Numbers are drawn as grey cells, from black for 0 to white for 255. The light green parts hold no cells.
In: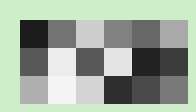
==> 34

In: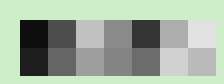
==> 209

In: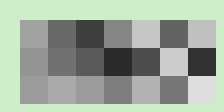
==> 204

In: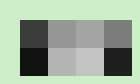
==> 195

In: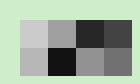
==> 146

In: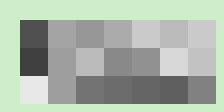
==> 216

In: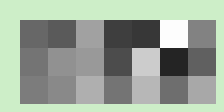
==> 36

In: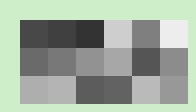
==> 85
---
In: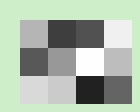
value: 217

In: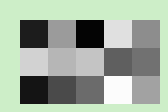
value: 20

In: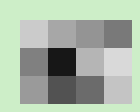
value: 154

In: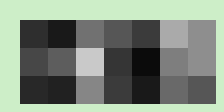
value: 40

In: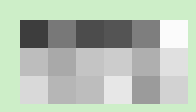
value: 217

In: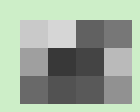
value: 105

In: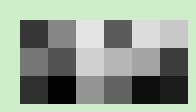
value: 48
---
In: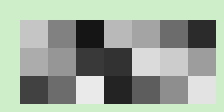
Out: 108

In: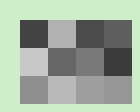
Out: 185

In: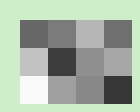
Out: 159

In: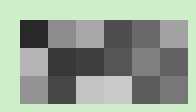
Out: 71

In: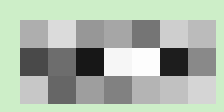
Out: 102

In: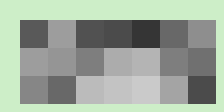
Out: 104

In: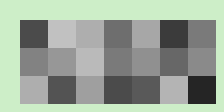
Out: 83

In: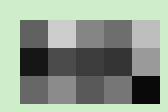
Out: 139

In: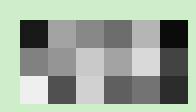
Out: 80
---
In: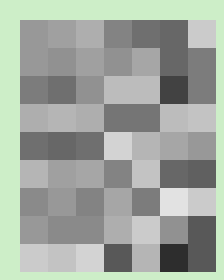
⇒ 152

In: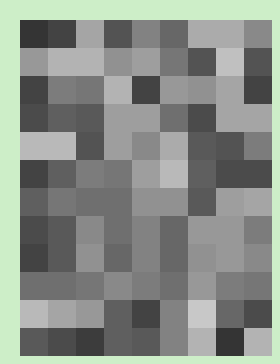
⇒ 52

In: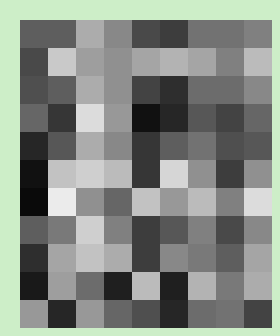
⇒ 94

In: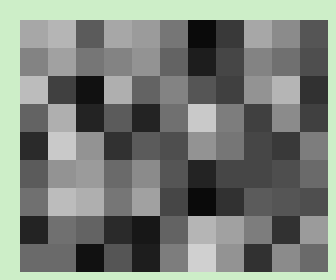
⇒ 167

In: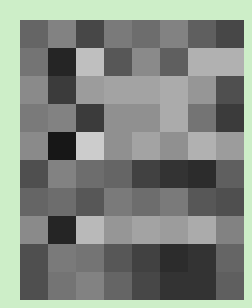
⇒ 101
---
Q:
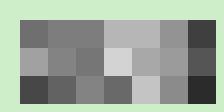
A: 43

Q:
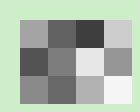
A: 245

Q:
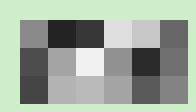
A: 131

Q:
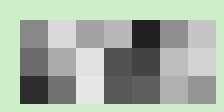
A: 149

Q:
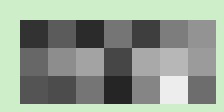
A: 109

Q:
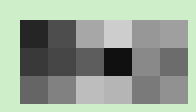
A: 145

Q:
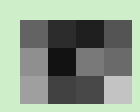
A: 195

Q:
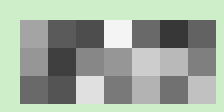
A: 193
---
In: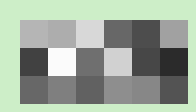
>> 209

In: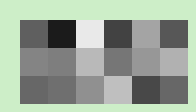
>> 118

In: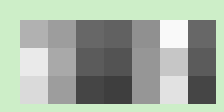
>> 150

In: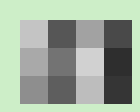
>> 115

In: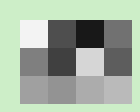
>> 64

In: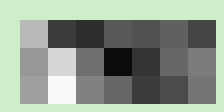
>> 52

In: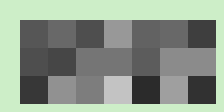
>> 92

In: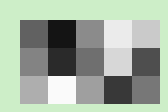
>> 111

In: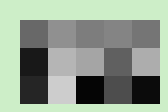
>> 165
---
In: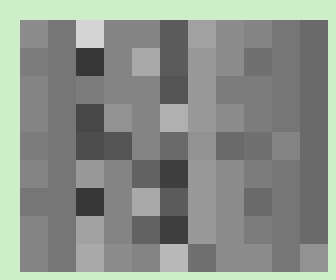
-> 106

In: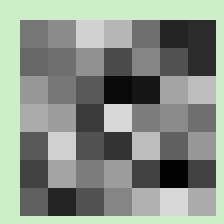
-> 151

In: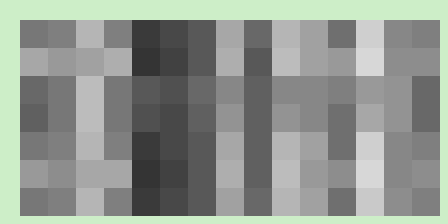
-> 127

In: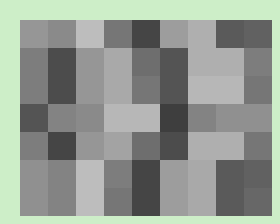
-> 118

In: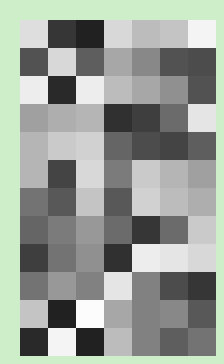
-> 54
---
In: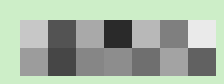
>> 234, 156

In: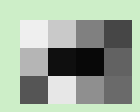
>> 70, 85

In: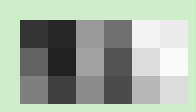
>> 235, 127

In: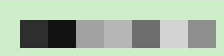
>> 142, 46

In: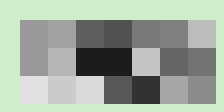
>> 188, 225

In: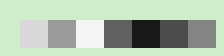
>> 132, 216
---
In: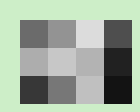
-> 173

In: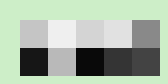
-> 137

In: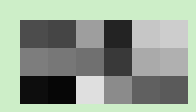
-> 198

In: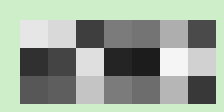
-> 116

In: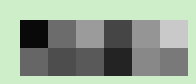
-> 149

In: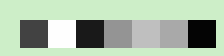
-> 191
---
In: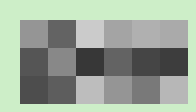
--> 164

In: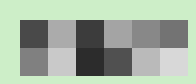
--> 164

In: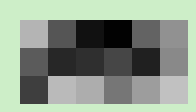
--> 2

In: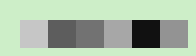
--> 167

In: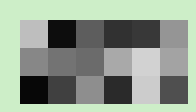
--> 49

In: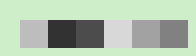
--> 216

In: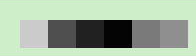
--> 4

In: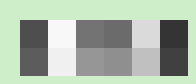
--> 107

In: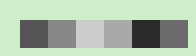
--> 169
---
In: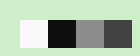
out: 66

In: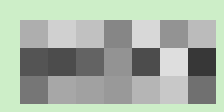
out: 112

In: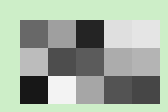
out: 70

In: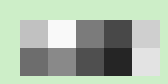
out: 227

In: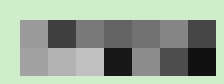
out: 17

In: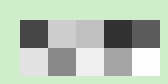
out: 253

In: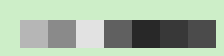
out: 75
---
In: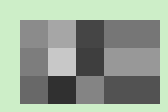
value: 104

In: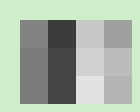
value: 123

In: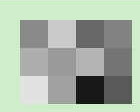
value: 226

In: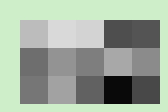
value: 118

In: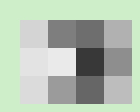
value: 219

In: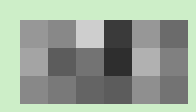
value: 136

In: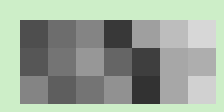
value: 132
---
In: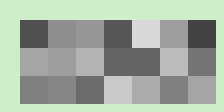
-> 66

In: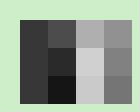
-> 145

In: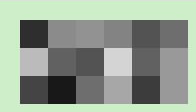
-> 110

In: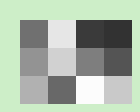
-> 50

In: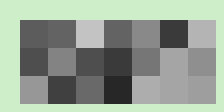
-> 180

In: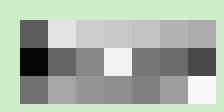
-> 171

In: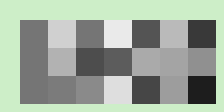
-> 57

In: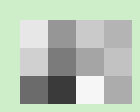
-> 180

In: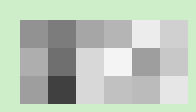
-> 208

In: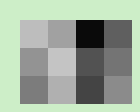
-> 95
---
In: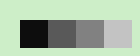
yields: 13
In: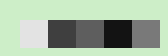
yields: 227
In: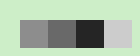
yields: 141
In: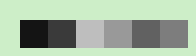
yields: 20
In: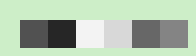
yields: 81
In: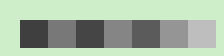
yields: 63
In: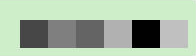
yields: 71
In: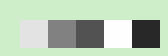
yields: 227
